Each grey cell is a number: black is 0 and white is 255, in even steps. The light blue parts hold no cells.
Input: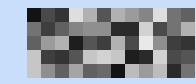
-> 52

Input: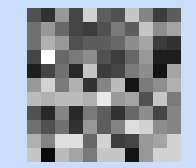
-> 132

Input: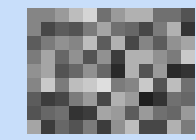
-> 103

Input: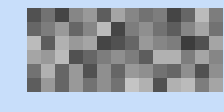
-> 134

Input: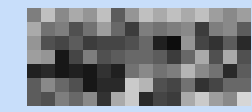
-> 92

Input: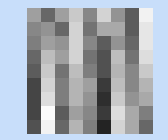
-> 169
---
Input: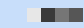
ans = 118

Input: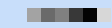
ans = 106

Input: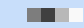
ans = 184

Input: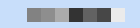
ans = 98

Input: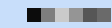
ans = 106

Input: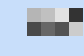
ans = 82

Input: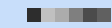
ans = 96

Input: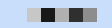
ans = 141
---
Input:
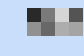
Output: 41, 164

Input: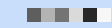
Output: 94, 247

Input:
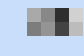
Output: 169, 188

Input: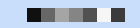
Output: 16, 59

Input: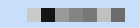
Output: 201, 108

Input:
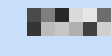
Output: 74, 207
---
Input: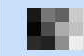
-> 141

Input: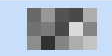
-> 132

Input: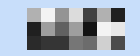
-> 53

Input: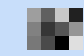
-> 1

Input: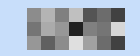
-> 140

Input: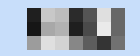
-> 211

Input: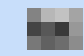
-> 109
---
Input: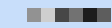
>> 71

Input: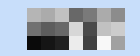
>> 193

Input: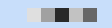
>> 41

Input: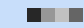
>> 193

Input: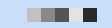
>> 85

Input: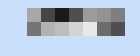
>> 26

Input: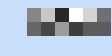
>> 40
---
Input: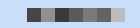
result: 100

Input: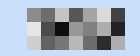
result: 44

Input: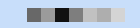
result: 174

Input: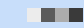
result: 172

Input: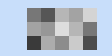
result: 203

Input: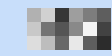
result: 94

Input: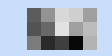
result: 8

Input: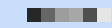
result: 79

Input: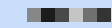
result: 112
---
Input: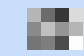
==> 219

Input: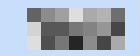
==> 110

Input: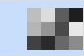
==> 30

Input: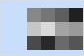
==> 32

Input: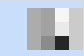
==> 203

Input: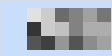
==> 118
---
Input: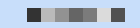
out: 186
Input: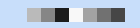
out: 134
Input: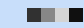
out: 135
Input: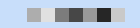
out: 224
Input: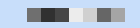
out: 49
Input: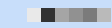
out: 50
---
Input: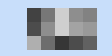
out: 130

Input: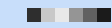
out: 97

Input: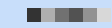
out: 146

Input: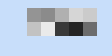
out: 203

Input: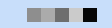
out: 7

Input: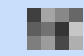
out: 94
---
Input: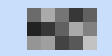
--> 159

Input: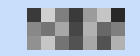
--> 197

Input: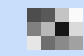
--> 110

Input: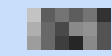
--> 104

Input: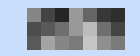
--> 164

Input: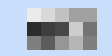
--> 92

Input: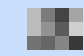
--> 102

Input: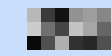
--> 80

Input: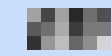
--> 151
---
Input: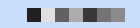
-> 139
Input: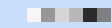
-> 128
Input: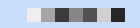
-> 38
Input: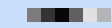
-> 180
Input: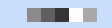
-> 169
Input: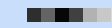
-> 200
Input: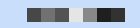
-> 50
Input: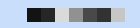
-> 198
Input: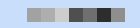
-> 142
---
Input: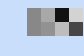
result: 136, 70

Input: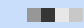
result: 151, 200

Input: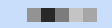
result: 147, 166

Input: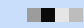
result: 156, 189

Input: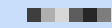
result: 62, 125

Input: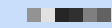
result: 147, 98

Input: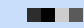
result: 45, 90
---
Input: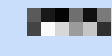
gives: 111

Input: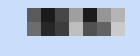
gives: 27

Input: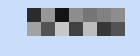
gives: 117

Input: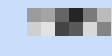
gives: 37

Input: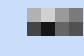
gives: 208

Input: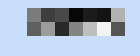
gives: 28

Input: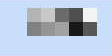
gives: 107

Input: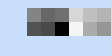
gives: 215
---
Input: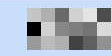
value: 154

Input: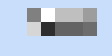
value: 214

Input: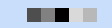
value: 78

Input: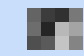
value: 79

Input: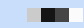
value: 203

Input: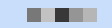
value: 120

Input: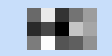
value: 124

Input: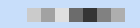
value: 203
